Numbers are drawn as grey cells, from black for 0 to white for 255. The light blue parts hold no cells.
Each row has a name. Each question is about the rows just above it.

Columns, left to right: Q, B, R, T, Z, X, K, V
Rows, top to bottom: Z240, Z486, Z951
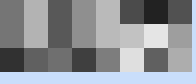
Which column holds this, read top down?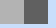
B
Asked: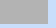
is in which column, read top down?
B
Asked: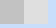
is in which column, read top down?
X
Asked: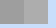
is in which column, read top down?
V
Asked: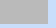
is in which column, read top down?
Z
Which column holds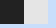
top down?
K

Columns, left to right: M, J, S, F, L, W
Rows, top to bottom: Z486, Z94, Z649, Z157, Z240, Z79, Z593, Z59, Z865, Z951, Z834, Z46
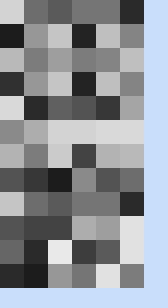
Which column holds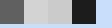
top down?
S
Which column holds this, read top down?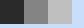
W
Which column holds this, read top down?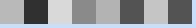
M
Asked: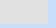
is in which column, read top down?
W
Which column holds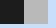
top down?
M

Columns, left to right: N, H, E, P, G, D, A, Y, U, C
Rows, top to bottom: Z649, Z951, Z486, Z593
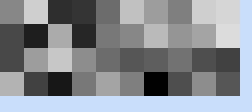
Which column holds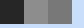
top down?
P
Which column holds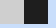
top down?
H
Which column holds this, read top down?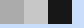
E

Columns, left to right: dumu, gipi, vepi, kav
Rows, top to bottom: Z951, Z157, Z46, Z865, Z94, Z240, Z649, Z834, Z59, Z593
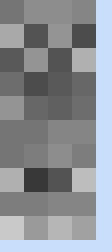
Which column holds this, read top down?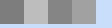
kav
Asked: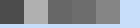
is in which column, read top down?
kav

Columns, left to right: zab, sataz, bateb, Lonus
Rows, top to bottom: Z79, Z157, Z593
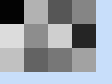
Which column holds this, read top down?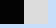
zab
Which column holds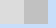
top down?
zab
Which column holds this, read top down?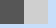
bateb
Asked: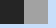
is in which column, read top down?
Lonus

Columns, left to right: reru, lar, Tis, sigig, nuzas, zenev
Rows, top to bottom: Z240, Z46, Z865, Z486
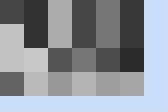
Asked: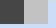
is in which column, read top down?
reru
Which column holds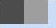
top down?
nuzas
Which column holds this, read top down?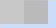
lar

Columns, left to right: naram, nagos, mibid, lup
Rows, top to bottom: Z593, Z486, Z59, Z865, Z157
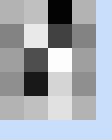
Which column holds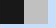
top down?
nagos
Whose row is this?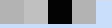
Z593
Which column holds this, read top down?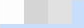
mibid
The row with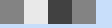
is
Z486

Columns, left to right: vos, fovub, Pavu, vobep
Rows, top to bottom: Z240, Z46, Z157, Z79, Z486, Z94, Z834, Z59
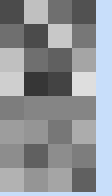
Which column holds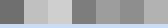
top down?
vos
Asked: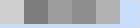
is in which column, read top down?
vos
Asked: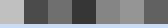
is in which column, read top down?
fovub
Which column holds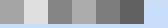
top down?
vobep

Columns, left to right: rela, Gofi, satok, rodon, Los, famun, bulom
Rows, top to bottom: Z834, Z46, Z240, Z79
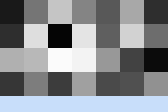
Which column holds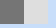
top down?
Gofi
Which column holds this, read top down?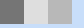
Gofi
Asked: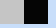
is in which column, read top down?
satok
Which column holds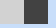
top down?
famun
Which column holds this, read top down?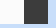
satok
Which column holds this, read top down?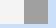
rodon

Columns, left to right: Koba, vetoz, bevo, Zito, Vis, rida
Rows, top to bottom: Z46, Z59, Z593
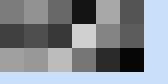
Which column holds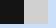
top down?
Zito
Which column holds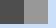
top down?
vetoz
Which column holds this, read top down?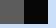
rida
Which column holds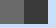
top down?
bevo
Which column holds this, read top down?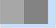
Vis
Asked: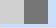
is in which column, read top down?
Zito
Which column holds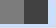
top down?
Koba

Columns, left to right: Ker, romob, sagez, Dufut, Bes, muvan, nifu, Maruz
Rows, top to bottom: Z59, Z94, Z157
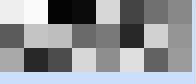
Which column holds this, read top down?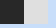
muvan
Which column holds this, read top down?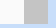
romob
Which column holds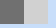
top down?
nifu
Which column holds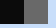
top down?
Dufut
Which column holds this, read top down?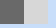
Dufut
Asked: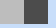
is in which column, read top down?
sagez

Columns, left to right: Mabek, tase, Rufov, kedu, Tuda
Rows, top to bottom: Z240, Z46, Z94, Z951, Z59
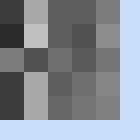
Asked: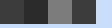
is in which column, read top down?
Mabek
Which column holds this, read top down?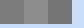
Tuda
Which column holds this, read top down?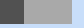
tase
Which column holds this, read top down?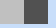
tase

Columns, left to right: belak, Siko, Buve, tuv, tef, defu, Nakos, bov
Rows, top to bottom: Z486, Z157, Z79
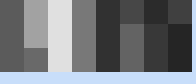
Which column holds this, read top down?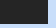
bov
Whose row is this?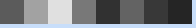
Z157
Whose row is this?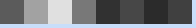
Z486
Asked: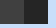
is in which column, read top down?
bov

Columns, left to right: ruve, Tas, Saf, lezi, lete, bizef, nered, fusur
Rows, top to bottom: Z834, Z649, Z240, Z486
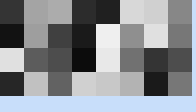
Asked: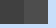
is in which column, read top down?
Saf
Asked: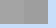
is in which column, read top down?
Tas
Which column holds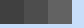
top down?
Saf

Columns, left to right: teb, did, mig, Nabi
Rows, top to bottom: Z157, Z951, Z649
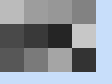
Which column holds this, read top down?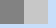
Nabi
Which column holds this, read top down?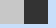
Nabi
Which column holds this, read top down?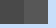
teb

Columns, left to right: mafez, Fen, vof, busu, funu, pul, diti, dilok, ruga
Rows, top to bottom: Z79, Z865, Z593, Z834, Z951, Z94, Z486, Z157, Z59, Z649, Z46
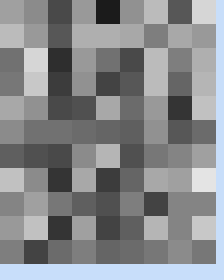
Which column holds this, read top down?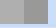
busu
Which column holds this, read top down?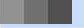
Fen
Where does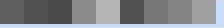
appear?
Z486
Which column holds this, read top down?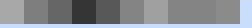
dilok

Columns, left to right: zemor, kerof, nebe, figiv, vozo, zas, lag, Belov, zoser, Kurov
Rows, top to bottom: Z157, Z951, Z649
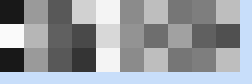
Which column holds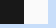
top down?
zemor
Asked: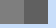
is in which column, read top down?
zoser
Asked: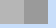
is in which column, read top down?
kerof
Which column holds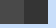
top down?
figiv
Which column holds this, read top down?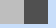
Kurov
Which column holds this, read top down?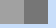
Belov

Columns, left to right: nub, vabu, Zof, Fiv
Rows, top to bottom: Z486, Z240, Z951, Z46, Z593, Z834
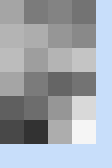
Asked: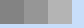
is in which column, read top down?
Zof
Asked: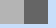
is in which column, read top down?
Zof
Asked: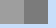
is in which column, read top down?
vabu
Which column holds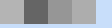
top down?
Zof

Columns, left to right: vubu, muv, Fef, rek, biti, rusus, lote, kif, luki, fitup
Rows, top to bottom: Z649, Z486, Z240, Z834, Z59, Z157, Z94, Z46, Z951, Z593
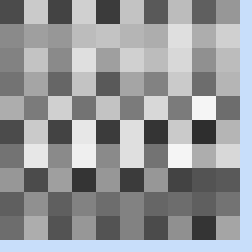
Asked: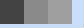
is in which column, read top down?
Fef
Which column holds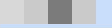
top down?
kif
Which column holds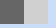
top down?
Fef

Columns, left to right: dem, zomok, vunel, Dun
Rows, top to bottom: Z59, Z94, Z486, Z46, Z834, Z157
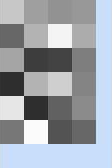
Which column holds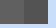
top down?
vunel
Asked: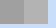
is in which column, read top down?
zomok

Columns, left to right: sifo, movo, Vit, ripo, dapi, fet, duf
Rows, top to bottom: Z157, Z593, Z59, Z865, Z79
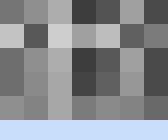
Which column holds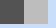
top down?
dapi
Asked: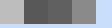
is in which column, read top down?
dapi

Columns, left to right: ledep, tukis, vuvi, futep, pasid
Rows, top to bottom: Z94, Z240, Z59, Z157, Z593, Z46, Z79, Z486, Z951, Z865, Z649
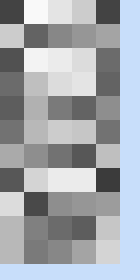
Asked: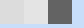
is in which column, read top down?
futep
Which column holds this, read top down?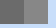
vuvi
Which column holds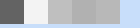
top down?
tukis
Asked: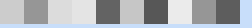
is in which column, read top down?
futep
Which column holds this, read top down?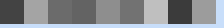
pasid

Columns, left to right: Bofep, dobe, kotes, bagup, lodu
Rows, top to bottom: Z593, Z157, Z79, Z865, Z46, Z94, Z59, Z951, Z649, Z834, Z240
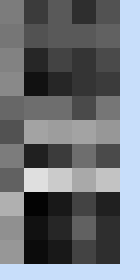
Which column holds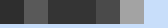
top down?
bagup
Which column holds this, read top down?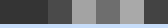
bagup
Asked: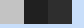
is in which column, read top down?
lodu
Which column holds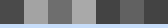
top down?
bagup
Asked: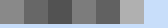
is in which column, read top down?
Bofep

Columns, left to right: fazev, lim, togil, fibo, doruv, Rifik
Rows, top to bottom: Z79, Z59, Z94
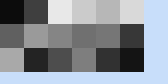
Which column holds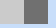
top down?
fibo
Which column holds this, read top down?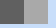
fazev
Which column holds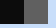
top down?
fazev
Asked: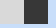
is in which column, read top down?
Rifik

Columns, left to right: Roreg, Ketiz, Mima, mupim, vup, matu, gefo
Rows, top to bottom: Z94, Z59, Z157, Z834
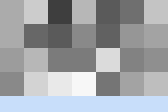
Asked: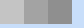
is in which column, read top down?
gefo
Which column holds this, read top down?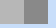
mupim

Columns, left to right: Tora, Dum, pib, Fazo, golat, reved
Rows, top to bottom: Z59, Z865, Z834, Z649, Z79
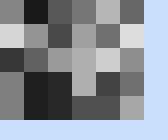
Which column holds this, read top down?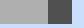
Fazo
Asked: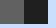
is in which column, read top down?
Dum

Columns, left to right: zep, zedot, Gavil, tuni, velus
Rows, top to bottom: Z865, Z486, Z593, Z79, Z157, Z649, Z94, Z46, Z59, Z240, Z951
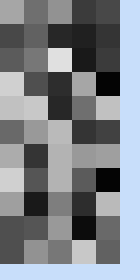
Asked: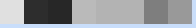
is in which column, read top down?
Gavil
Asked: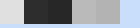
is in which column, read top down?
Gavil
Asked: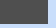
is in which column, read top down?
zep
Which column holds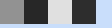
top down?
Gavil

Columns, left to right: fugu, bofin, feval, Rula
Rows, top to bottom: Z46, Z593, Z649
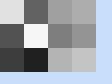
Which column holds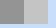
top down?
Rula

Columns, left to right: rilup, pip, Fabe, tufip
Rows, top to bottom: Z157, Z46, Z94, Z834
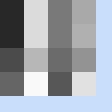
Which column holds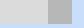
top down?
pip
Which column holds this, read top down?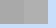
tufip
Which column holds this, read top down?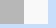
pip

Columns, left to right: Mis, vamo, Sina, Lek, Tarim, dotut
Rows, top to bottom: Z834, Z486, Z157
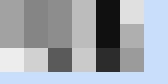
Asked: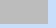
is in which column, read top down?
Lek
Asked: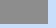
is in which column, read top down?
Sina
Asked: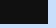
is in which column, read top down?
Tarim
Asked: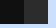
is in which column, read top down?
Tarim

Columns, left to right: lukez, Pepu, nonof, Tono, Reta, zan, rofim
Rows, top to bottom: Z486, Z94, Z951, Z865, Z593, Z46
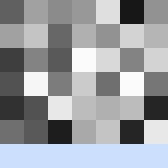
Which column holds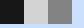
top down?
zan
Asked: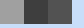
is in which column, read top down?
lukez
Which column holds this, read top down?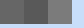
nonof
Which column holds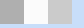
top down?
Tono

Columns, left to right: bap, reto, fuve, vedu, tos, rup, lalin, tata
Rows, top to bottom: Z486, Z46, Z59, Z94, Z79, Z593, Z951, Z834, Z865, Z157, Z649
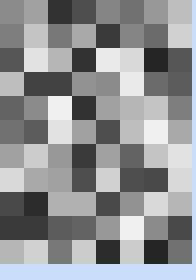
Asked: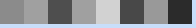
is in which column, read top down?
tos
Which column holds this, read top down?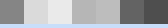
rup

